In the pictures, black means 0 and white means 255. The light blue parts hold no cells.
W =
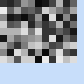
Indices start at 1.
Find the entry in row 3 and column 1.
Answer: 136
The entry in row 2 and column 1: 236
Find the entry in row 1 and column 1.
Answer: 53
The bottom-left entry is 221
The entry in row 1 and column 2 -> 38
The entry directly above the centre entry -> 110
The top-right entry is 98
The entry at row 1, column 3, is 68
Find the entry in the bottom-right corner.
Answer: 221
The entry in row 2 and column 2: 98
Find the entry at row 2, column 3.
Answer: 165
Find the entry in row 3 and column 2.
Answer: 23

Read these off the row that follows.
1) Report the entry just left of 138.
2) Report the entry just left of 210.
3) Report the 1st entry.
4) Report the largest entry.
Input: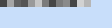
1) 123
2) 70
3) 70
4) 210

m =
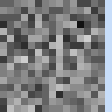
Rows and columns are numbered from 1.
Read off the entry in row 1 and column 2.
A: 99
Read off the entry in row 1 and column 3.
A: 127
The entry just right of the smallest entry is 71
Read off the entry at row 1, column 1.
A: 99
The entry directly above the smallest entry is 87
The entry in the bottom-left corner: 59
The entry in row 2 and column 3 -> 113
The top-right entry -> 87
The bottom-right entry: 99
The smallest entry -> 17
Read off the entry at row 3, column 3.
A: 87
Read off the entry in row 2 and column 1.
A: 140
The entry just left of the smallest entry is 178
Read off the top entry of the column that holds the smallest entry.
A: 71
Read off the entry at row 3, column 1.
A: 87

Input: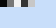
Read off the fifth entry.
199
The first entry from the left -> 6
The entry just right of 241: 52

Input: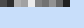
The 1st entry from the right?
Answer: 32
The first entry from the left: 75
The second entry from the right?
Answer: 101
